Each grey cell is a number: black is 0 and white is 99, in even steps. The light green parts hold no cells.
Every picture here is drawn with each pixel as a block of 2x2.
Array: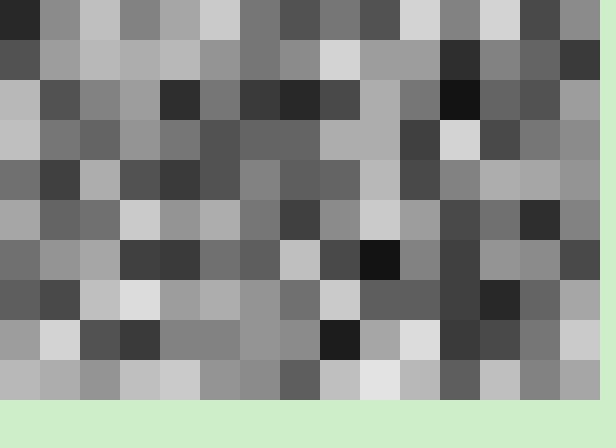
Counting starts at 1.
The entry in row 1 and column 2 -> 54
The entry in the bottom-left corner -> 71
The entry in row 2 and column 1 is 32
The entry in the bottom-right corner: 64
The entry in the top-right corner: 54
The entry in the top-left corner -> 15
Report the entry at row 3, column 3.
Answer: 50
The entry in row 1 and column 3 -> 74
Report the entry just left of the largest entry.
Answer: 74
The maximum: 88
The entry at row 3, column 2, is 32
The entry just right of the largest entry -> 71
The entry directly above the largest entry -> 64
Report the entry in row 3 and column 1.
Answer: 71
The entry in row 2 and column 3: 71

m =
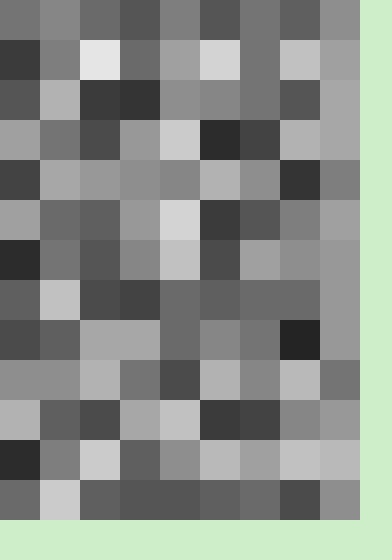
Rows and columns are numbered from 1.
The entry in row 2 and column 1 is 23
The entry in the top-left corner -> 45
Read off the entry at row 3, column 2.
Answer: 69
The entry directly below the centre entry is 41
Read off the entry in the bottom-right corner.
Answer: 55
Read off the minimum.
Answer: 14
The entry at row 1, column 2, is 52
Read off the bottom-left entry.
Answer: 41
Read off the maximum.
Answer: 89
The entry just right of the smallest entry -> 59
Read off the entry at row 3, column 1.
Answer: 33
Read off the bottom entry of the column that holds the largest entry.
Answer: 37
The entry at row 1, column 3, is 41
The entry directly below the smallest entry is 72
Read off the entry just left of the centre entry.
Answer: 52
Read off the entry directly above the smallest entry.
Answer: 41

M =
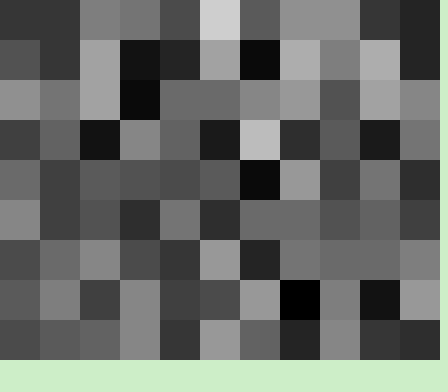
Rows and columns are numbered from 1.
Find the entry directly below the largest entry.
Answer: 63
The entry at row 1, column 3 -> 49
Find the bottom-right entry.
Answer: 18
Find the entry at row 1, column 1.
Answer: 21
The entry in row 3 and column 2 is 45
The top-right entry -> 14
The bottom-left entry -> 29
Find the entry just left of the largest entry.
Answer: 29
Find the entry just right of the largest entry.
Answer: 35
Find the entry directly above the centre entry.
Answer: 10
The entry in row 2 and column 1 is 32
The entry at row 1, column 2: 21
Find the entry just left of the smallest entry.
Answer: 59
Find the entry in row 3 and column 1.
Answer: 56
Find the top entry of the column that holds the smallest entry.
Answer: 56
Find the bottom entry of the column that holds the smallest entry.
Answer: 14
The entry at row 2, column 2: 21
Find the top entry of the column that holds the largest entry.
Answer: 80
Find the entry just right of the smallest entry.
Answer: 49

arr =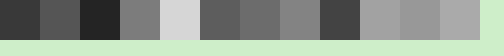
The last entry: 66
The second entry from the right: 59
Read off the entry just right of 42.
51

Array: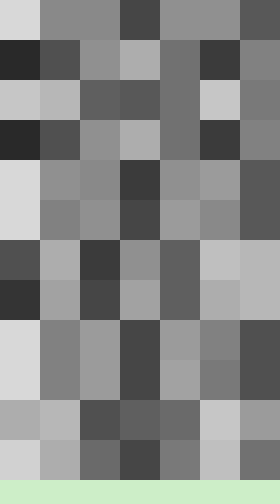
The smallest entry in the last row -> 27
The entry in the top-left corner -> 84
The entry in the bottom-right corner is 44
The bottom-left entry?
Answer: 81
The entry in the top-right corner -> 34
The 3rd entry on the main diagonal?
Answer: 37
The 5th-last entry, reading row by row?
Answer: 41
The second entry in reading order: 53
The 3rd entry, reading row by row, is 53
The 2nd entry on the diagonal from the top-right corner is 23
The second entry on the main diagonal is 31

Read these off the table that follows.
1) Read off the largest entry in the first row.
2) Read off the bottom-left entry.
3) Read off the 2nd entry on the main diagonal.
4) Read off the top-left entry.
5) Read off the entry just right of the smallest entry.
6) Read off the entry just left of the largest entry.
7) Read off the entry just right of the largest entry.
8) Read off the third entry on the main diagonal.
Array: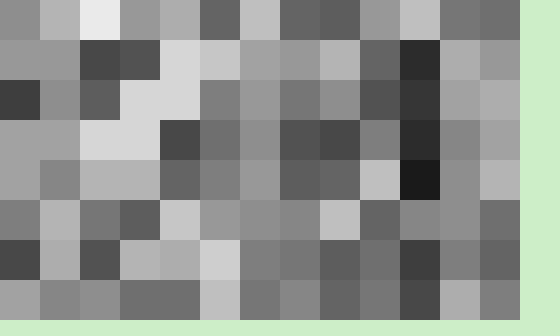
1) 91
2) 63
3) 59
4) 55
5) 55
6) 70
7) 59
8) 36
